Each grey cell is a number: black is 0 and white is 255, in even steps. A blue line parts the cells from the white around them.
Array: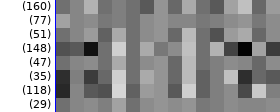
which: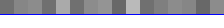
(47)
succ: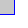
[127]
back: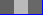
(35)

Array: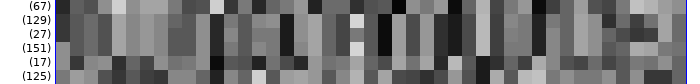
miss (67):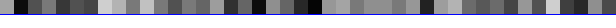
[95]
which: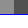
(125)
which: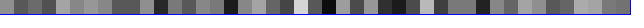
(151)
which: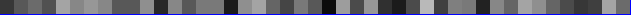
(27)
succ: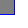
[121]

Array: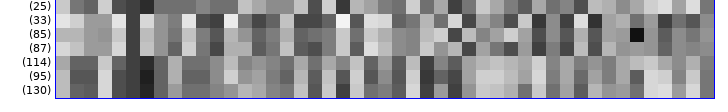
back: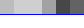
(95)
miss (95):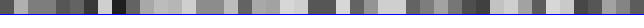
[106]

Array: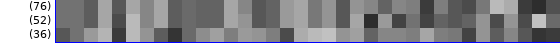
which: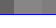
(36)
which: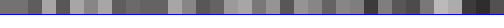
(76)
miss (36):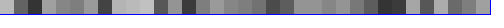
[141]
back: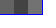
(52)
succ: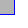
[59]

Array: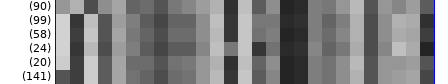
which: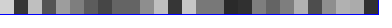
(99)
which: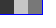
(99)
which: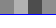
(58)

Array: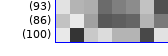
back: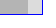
(100)
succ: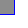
[194]
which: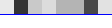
(100)
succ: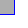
[107]
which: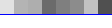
(93)
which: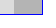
(100)
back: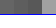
(86)

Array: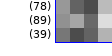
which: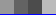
(78)
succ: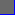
[221]
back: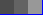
(78)

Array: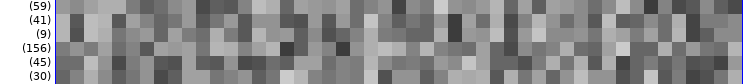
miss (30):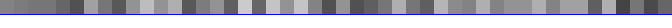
[169]
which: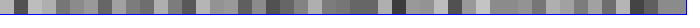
(9)
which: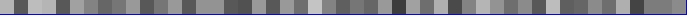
(41)

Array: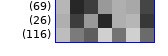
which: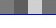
(116)
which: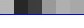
(69)
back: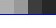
(69)
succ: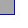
[69]

